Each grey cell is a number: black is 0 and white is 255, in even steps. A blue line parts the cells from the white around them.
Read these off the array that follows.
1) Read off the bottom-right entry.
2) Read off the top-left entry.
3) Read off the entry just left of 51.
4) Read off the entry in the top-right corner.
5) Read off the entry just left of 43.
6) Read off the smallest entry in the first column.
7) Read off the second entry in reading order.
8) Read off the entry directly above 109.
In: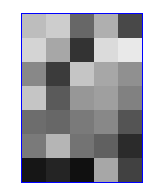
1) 65
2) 189
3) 167
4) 72
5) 96
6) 22
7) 205
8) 197

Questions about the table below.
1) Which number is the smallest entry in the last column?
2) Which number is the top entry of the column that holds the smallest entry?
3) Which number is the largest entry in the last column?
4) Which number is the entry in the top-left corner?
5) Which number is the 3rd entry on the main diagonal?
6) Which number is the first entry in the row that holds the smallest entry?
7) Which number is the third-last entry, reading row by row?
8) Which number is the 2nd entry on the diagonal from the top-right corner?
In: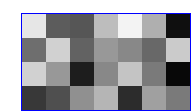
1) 8
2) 15
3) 203
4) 230
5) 29
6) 209
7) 44
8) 104

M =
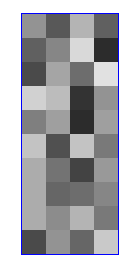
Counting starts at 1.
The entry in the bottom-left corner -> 74
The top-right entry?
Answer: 96
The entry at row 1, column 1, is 147
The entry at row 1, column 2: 88
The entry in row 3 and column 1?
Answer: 74
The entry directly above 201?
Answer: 121
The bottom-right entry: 201
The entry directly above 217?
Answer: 180
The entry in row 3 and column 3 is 109
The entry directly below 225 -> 147
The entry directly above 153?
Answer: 121

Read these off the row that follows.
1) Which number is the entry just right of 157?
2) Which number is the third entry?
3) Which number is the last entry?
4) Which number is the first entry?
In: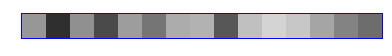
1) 117
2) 144
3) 109
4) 151

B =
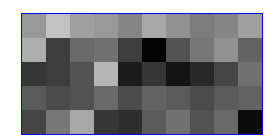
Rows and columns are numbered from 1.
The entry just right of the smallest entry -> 82
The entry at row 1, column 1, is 152
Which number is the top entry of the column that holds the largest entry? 194
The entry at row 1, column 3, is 160
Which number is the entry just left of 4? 61
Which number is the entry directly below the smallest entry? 54
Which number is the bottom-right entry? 11
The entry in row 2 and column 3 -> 105
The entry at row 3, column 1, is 54
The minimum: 4
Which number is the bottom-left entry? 69
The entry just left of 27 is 182
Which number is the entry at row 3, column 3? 82
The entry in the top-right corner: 160
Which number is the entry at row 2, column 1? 174

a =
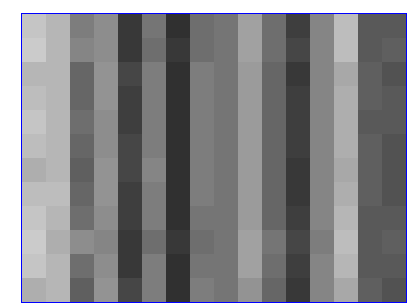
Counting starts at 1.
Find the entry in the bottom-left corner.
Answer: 174
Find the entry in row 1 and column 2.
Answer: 182
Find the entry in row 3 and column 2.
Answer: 182
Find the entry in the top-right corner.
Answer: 89
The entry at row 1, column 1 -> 197
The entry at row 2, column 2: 182
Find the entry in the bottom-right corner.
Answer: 82
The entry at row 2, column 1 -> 203
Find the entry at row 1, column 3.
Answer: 125

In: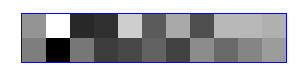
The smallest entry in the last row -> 0
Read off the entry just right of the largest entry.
40
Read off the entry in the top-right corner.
176
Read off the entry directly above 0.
255
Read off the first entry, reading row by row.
148
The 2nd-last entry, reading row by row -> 133
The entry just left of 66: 98

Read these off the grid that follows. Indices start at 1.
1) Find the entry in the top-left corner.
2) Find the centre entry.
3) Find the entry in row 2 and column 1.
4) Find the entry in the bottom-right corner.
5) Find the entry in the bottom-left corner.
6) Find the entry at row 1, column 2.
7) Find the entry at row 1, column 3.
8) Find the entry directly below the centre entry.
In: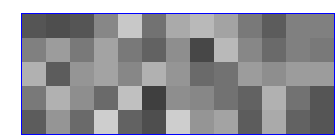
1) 85
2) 149
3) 128
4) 85
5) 92
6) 78
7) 85
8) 142

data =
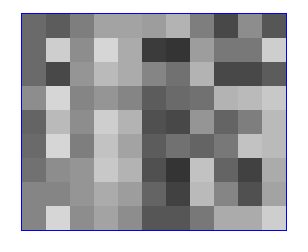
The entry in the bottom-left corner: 133
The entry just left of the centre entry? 179
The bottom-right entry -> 206
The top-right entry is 86
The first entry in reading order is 106
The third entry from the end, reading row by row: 171
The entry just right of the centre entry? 72
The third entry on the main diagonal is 149
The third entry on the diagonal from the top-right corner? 72
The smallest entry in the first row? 72
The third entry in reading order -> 126
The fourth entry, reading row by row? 163
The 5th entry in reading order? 163
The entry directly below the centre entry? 92
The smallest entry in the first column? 100
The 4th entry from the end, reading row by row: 120
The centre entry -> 80
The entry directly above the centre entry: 92

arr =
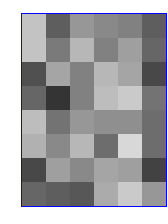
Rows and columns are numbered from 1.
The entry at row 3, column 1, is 80
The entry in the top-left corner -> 195
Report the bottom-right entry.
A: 151
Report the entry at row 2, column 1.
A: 195
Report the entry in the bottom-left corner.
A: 102
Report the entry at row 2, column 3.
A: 183
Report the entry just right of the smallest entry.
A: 129
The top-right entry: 94
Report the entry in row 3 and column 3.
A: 129
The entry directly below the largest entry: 159
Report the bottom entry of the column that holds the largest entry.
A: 202
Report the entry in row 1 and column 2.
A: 94
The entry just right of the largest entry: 109
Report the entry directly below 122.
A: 165

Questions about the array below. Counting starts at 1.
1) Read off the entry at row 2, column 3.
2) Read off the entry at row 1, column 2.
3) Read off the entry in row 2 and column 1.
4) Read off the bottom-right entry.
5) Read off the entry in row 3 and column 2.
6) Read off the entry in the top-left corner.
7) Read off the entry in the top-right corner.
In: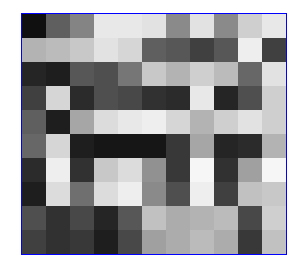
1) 200
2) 95
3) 179
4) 193
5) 30
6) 16
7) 232

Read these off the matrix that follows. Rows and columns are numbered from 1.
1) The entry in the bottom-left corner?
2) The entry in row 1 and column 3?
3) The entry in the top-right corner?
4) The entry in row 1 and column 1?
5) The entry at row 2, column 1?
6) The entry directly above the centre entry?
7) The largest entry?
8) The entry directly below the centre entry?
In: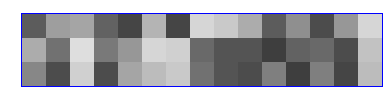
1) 135
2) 165
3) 214
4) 92
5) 172
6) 214
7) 222
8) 113

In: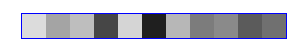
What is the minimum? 31
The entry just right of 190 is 70
